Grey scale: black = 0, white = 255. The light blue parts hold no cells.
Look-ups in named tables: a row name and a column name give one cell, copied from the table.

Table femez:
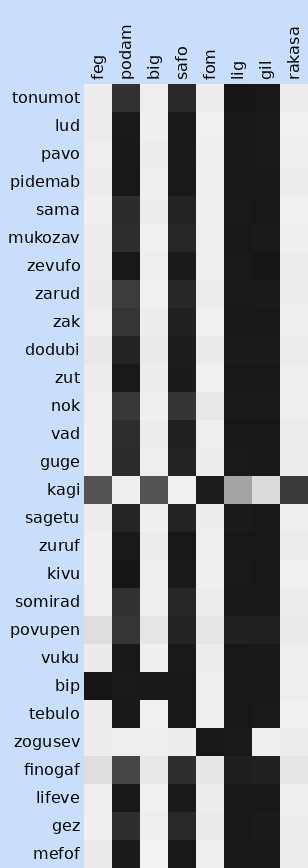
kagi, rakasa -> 58
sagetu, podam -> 37
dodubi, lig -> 26
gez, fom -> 234
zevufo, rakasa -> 237
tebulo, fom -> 238
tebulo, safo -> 24
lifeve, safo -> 25
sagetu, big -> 239
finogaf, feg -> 221
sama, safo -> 35

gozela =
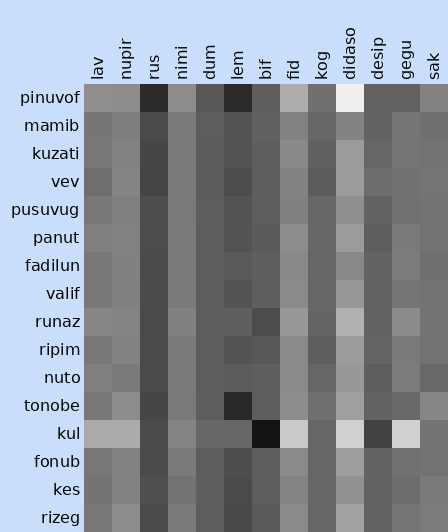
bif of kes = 94
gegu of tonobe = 105
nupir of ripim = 130
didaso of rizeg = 162
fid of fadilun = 136
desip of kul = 66
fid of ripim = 138
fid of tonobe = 140
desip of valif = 98
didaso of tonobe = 159
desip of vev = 109
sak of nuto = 104
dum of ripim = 93
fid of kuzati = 137
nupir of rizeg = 140
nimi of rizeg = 122
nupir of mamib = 125
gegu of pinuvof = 98

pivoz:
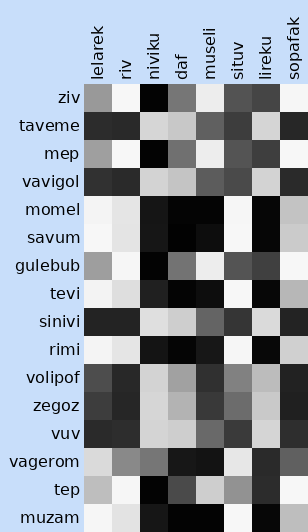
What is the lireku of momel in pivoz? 6
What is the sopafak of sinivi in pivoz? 35
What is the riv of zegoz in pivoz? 38
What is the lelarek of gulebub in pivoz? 158
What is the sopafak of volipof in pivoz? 34
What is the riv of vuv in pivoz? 45
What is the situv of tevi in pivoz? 247
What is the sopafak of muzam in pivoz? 190
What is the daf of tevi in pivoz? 4
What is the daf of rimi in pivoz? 5
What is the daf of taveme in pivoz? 200
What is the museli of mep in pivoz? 237
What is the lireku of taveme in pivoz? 213
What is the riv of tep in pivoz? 246
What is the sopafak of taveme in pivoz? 39
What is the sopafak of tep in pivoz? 247

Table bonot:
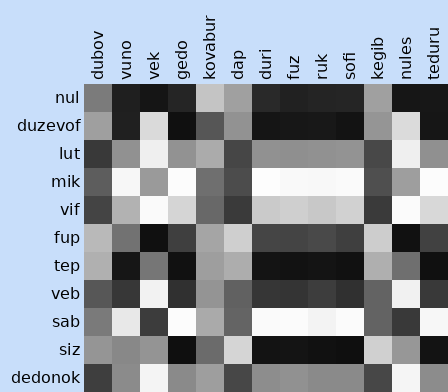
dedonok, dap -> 71
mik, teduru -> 252
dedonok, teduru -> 140
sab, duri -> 250
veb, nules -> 241
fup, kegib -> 205
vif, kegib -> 58
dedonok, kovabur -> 158
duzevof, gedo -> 16
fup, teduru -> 65
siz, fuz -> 20
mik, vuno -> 247
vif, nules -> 251
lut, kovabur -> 171
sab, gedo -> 252
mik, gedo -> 252
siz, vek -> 148
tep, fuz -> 18
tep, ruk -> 20
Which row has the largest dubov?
fup

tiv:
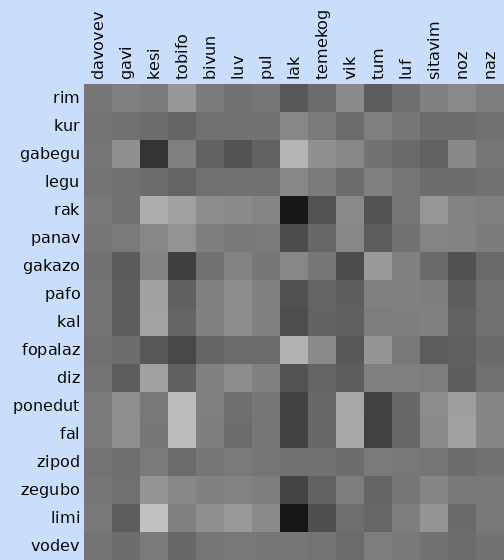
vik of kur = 107
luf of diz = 127
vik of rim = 139
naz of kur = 113
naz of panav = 124
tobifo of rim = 151
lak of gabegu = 180
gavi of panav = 122
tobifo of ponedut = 188
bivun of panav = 126
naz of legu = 113
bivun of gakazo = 113
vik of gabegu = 135
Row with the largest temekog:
gabegu

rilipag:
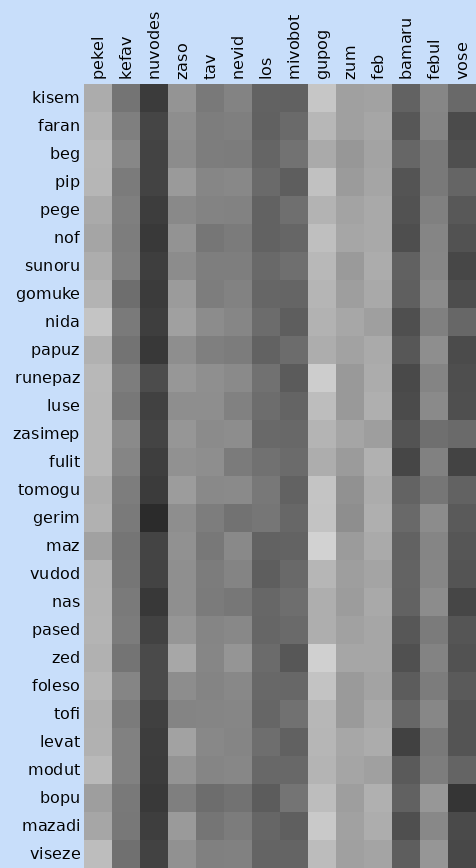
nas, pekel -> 179
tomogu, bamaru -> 99
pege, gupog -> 179
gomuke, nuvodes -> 59
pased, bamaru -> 87
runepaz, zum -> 153
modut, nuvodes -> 60
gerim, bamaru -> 105
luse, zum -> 153
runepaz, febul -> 132
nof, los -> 98
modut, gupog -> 180

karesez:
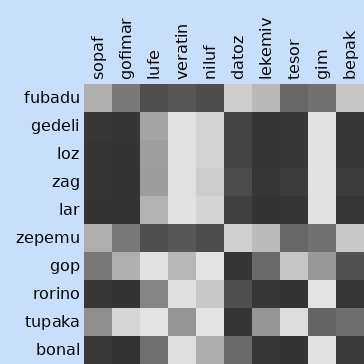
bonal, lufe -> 113
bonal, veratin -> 223
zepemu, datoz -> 207
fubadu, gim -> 113
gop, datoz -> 53
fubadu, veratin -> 87
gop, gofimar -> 175
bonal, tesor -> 52
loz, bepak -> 54
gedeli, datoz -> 68
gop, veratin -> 184
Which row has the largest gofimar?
tupaka

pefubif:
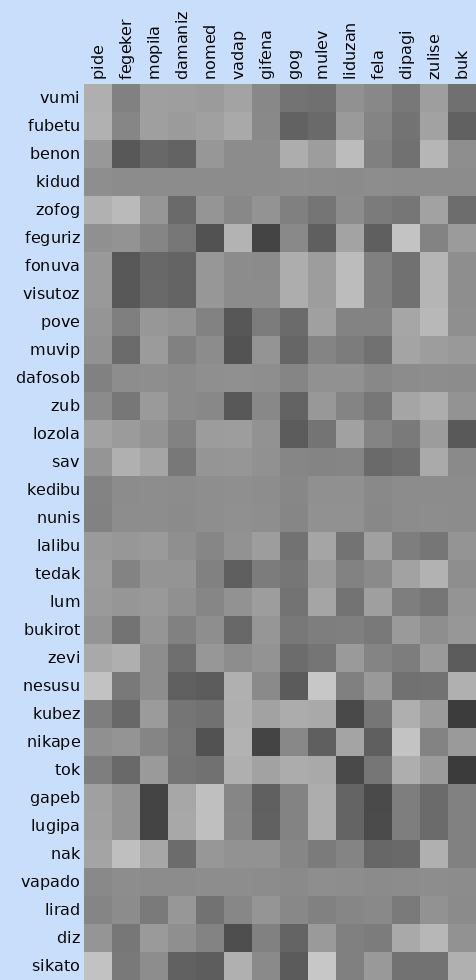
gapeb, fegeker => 147
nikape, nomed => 82
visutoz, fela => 128
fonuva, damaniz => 100
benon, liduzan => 188
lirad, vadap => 135
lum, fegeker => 150
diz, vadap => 78
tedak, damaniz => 148
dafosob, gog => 133
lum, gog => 115

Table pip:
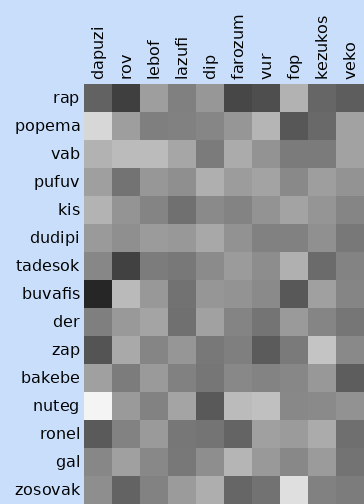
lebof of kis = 132
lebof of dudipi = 155
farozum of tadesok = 155
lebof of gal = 136
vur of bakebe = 131
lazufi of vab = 166
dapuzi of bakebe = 160
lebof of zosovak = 130
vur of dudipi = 129
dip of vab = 123
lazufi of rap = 128
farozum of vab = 171
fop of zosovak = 223
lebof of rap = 158
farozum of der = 132
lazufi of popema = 129

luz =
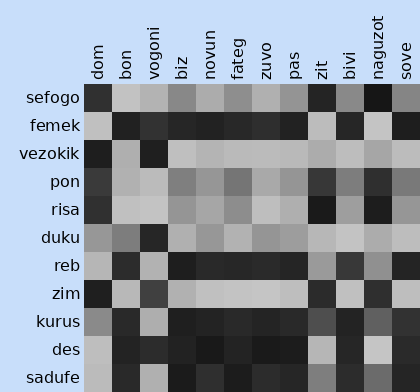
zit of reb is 154
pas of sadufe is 38
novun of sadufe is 47
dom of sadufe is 187
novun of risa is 166
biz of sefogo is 136
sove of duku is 189
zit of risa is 26
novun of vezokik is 180

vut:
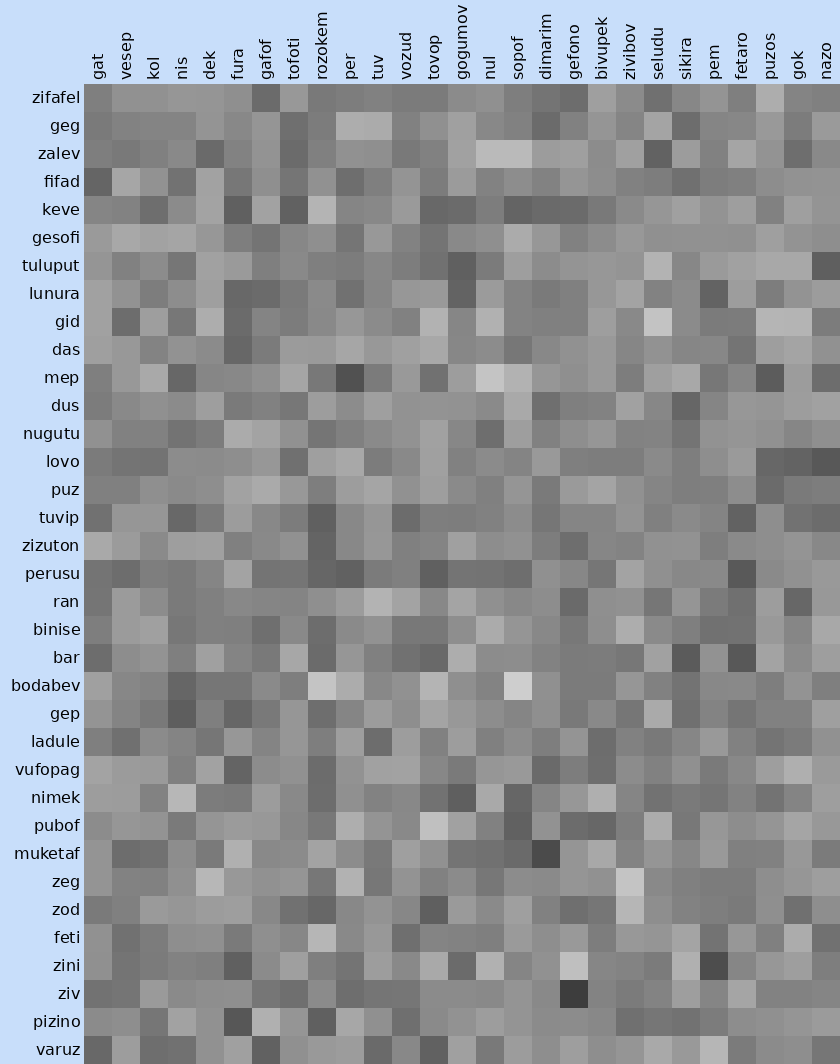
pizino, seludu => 118
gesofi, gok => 147
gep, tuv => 156
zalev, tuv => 143
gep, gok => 129
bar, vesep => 141
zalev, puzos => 147
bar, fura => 132
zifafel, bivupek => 159
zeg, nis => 144
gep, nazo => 159

